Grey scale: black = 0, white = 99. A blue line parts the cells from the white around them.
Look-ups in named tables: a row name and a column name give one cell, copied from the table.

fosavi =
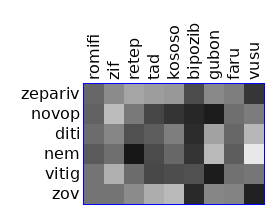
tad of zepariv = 61
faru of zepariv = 49
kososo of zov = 72
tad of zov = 67
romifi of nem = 35
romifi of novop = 38
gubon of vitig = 11
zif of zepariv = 54
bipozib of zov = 16
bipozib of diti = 17
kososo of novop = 20
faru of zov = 51
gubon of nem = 72
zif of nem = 43
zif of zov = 45
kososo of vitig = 30
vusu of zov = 13
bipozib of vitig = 31
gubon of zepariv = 53

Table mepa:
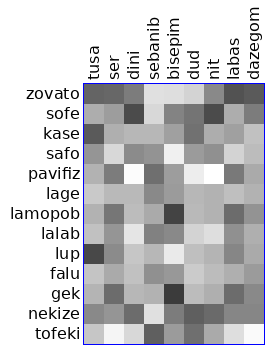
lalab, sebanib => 50
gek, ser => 42
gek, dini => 71
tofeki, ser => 95
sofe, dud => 45
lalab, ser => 58
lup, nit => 70
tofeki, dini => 84
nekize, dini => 42
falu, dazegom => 60
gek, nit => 68
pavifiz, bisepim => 61
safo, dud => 60
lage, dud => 71
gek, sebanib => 69
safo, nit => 56
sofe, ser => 61

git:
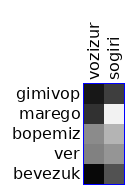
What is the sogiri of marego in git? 94
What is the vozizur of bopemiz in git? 54
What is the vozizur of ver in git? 50
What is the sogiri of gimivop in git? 24
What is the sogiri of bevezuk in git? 32
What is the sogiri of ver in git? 58
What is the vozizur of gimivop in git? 9
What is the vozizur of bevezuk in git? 3
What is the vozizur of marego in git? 19
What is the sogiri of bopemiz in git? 70
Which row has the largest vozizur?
bopemiz

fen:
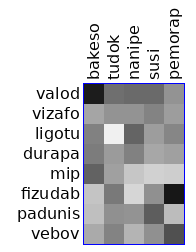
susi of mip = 81
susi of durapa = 65
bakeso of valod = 11
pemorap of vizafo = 61
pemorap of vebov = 31
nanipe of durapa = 50
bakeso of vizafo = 64
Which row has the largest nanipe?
fizudab

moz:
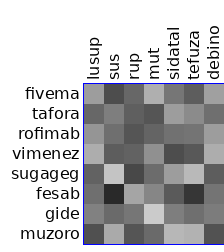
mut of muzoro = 41
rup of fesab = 64
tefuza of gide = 43
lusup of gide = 50
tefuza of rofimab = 45
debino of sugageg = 36
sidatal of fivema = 46
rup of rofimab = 33
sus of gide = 41
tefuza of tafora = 54
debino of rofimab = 61
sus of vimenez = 36
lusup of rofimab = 58
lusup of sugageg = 38
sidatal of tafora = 61
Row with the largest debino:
vimenez

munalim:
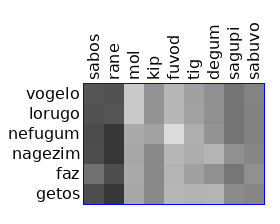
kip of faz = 53
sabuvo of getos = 52
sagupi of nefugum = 45
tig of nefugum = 68
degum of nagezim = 70
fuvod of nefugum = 85
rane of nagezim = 21
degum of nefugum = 57
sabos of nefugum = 29

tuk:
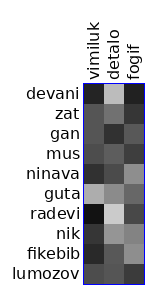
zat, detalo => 44
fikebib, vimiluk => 16
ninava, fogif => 55
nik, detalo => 58
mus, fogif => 24
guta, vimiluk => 67
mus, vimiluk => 30
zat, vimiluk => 33
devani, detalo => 73
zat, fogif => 21
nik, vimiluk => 21
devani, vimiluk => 14
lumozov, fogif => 23
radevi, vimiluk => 7
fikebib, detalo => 34
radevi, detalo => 79
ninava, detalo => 29
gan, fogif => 34
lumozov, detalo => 33
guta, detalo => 54

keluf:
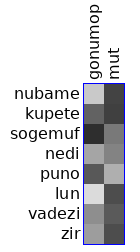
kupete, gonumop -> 38
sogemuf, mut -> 47
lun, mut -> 30
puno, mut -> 68
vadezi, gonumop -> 55
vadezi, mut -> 35
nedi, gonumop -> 64
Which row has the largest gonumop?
lun

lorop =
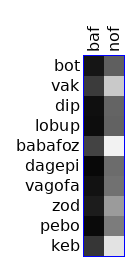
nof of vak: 78
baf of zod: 11
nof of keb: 88
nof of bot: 37
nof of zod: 60
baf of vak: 23
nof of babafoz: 94
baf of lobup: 5
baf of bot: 8
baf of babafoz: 26
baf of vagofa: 7
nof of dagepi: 42
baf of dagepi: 3
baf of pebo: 4
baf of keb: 21
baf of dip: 6
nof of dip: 39

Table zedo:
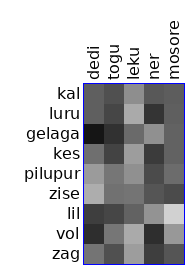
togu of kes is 26
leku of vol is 66
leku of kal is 55
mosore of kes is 38
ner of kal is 34
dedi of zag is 45
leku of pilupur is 56
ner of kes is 23
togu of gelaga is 19
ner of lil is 57
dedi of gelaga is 8
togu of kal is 31

